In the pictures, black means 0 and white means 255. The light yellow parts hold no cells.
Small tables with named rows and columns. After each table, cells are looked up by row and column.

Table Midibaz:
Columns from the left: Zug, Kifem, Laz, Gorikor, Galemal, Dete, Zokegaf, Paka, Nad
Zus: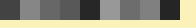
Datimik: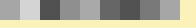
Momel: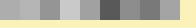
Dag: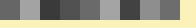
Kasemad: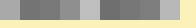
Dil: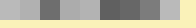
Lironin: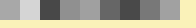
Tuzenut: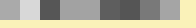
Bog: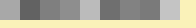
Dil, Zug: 186
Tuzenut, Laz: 86
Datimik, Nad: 166
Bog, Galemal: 187
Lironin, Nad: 161
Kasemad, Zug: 169
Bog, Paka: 122
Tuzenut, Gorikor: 162

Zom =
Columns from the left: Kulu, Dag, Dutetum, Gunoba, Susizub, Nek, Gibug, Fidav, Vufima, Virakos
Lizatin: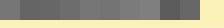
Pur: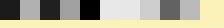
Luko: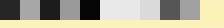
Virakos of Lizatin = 103
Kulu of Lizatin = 118
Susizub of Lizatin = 118
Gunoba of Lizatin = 109
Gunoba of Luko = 154
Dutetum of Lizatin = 103
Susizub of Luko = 5
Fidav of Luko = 218
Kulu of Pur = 27
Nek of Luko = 233
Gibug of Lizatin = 123
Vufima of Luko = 86
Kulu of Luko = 38
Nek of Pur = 232

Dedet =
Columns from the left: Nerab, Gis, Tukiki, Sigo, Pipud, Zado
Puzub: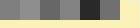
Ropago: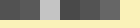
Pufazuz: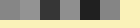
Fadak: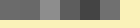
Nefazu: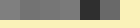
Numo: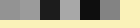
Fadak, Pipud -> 68
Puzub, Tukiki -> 103
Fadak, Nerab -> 107
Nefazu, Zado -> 105
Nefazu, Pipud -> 47
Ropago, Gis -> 89
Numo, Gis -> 155
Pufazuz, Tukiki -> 54
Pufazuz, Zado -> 133
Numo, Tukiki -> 28
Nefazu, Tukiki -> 118
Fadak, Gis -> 105
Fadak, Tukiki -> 141
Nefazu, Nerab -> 127
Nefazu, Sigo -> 122

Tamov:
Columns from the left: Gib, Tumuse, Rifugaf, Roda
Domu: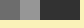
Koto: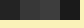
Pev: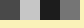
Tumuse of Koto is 55
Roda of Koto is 26
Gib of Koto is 35
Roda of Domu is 49
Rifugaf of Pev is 28
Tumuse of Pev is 198
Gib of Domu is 109
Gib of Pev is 73
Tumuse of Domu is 150
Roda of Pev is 117
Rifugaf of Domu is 50
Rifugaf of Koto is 61
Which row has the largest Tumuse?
Pev

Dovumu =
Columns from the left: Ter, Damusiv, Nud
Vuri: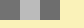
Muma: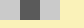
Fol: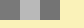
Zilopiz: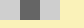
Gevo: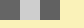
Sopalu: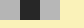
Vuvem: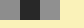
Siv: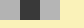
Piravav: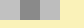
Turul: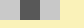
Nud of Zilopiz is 206
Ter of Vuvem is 141
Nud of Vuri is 110
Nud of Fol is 116
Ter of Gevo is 101
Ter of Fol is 121
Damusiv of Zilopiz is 101
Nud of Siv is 181
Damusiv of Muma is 90
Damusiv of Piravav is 138
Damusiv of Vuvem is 40
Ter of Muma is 202
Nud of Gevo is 97
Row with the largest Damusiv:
Gevo

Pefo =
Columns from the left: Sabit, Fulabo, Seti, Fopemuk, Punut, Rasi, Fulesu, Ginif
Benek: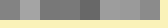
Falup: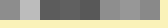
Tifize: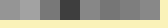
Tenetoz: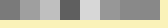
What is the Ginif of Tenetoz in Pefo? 136
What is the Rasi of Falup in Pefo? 142
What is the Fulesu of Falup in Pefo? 151
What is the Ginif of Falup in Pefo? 137
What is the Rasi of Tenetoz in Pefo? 151
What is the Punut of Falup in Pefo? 88
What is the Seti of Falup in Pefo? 92
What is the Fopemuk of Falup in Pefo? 96

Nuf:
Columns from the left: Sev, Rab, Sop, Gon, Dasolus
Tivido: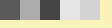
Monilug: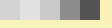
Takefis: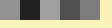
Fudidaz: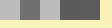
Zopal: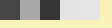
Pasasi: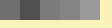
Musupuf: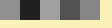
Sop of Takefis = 160
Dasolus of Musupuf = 135
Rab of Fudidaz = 113
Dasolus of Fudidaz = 93
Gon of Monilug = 141
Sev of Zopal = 71
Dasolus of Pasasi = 153

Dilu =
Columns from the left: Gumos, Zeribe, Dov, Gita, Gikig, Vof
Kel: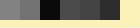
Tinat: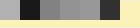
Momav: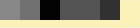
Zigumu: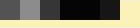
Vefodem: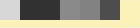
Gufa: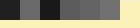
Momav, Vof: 49
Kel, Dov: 10
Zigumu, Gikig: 4
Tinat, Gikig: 152
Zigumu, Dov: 54
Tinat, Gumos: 177
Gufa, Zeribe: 105
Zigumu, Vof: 22
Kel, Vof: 45
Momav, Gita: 84
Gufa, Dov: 25
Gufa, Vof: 113

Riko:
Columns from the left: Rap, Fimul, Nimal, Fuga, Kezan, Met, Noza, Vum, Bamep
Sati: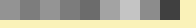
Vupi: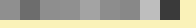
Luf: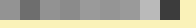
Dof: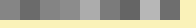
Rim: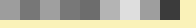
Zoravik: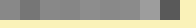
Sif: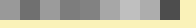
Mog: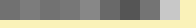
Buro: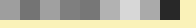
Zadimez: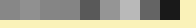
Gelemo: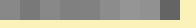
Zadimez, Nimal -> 133
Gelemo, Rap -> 136
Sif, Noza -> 191
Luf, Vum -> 186
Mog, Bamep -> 200
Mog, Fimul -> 124
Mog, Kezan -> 135
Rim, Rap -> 157
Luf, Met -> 149
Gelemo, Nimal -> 136
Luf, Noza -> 154
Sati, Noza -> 196
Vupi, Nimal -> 142
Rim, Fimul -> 119

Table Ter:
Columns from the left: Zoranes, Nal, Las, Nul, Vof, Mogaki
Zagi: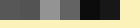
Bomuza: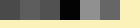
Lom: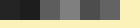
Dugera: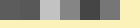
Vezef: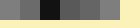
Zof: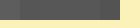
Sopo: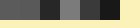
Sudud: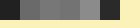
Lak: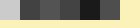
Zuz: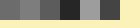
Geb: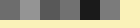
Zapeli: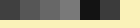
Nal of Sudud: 106
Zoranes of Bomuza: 74
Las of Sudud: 119
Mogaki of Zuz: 68
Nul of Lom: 127
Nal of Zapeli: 86
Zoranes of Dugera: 92
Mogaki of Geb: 123
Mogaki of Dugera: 118
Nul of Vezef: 89
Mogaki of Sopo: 24
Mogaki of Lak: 78
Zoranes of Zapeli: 64
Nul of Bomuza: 3
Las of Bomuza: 81
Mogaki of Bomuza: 102
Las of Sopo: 39
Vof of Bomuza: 144
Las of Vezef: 18
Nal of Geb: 148
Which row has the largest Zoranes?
Lak

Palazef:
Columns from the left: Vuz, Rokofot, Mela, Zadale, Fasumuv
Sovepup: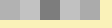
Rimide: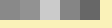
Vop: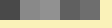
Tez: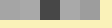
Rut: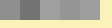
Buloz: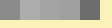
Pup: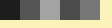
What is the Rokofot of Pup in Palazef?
85
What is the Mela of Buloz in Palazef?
164
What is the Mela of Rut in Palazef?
159
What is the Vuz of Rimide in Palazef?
137
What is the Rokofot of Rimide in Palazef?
146
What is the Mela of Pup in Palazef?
163
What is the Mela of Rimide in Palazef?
203
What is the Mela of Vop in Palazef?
145
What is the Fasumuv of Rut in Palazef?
158
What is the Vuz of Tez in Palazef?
165
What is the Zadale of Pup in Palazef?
75
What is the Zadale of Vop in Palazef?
96
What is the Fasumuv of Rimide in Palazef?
103
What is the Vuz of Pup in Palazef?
29
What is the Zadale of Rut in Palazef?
149
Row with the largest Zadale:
Sovepup

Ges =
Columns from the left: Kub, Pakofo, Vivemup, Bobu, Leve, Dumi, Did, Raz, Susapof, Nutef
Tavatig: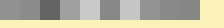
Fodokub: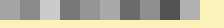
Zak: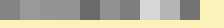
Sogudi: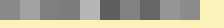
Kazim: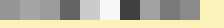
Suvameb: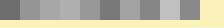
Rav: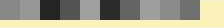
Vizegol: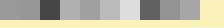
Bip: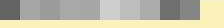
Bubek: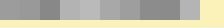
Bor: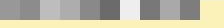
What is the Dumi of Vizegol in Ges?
186
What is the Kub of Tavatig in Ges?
145
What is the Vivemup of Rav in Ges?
36
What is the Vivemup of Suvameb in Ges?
167
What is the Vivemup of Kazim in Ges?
155
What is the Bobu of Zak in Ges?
147
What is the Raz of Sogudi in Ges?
102
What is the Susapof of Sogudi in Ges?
149
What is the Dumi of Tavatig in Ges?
136
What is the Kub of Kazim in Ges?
149
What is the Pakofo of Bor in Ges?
140
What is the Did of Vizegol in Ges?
221
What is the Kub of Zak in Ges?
133

